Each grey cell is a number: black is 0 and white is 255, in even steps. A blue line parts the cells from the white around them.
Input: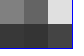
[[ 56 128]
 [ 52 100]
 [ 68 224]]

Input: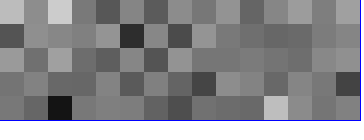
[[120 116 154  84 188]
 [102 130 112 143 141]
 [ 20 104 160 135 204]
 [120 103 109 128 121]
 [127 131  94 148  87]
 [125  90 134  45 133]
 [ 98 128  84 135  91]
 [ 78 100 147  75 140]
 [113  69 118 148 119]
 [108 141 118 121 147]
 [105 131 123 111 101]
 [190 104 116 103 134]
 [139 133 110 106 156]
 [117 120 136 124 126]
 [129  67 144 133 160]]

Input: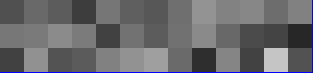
[[ 65 119  80]
 [145 122 105]
 [ 83 139  92]
 [ 91 123  61]
 [129  65 118]
 [146 114  95]
 [159  92  87]
 [106 113 111]
 [ 46 138 147]
 [133 104 130]
 [ 66  75 135]
 [197  68 109]
 [ 82  39 129]]

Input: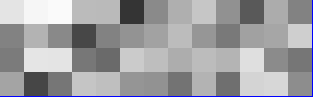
[[164 123 130 228]
 [ 70 229 179 246]
 [118 228 137 250]
 [197 119  71 187]
 [191 106 130 186]
 [149 203 147  52]
 [146 190 162 138]
 [115 173 188 175]
 [179 188 150 198]
 [111 180 121 145]
 [212 223 161  89]
 [215 139 166 172]
 [141 118 207 130]]

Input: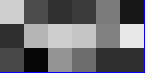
[[ 72  47 207]
 [  6 181  76]
 [148 206  48]
 [109 197  59]
 [ 47 129 123]
 [ 47 232  23]]

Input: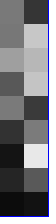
[[ 12  37  20  50 122  88 159 119 121]
 [ 18  89 232 123  58 196 183 199  53]]
